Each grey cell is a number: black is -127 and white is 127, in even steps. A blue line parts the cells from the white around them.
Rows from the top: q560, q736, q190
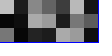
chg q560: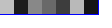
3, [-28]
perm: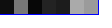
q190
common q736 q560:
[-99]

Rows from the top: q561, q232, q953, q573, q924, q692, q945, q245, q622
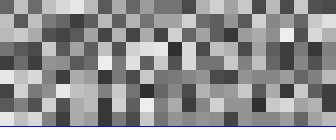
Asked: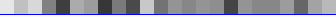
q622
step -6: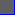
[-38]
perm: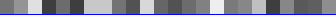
q924
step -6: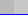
[51 66]

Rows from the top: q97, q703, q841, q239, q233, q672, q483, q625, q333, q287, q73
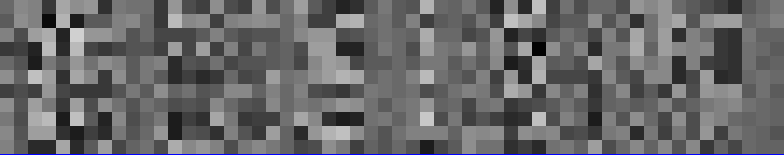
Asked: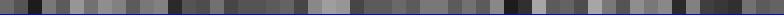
q233
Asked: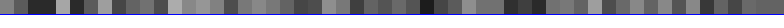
q73
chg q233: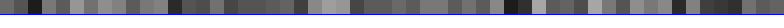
21, [-57]
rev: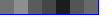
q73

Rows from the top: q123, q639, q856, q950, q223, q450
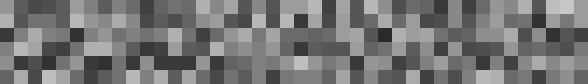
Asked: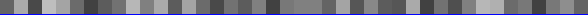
q450
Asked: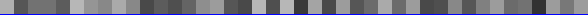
q639

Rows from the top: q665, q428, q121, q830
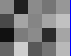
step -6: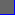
[-31]
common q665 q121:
[11]
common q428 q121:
[37]
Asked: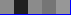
q665
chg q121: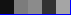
3, [-84]
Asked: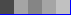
q428

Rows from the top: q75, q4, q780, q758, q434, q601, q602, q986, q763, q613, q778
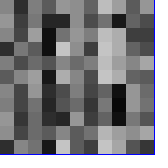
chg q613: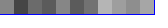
0, [14]
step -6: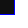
[-117]
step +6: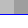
[67 36]

